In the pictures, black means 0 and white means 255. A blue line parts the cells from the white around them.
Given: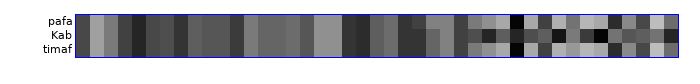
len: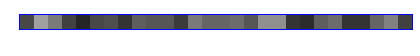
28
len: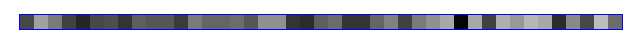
43

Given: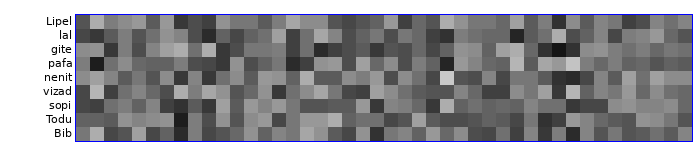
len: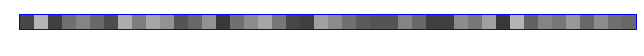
44
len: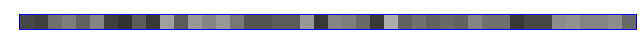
44

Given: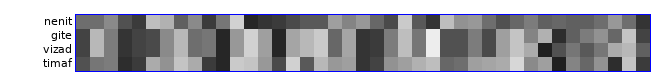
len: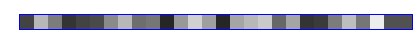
28
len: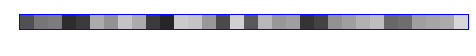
32
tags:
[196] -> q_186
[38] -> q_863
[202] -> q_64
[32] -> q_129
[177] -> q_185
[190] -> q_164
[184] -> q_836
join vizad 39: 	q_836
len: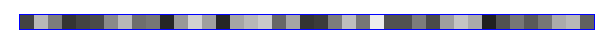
41
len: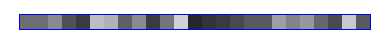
25
